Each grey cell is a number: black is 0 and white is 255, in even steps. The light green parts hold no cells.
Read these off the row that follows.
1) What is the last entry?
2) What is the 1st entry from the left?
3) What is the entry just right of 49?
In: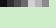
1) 139
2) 17
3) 77

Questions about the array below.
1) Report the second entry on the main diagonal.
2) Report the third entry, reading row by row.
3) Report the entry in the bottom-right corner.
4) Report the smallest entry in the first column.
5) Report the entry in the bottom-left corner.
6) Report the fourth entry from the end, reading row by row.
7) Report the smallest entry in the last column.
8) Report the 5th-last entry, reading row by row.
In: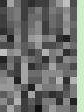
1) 108
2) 108
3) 92
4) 34
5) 92
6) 152
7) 34
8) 108

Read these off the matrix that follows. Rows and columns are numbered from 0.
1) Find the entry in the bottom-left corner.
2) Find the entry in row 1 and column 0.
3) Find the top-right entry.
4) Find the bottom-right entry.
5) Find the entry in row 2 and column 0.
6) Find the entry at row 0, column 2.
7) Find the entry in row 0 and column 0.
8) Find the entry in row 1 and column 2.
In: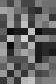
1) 54
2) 165
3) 112
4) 128
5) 81
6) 128
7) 112
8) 112

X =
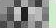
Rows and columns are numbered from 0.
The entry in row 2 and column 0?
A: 116
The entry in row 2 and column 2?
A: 184
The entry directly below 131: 116
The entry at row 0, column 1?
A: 146
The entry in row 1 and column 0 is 146
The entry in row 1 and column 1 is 89
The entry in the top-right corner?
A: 158
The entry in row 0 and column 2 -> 75

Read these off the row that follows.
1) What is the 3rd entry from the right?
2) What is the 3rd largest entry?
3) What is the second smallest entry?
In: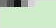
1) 20
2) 115
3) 78

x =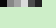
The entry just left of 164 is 135
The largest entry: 218

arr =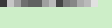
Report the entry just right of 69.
123
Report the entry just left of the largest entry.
186

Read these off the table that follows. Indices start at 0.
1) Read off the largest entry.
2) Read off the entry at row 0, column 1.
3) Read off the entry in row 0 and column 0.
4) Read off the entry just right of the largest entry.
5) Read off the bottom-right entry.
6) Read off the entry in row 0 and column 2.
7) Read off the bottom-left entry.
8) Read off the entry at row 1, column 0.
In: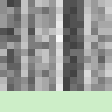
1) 248
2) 67
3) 141
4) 67
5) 167
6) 82
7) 195
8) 141

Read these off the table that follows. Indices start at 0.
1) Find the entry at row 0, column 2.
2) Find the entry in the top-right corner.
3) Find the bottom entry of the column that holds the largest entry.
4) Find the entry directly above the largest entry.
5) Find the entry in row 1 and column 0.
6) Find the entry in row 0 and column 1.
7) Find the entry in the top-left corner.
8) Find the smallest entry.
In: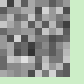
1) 184
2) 152
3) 152
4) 105
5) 92
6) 63
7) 198
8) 51

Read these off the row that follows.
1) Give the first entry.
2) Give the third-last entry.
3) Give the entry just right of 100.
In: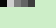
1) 7
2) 126
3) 60

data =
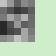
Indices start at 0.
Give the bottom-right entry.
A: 136
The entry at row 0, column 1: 150
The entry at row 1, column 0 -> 108
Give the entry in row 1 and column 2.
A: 55
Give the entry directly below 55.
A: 136
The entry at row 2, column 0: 121
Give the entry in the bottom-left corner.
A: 136
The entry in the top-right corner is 121
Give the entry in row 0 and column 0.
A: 194
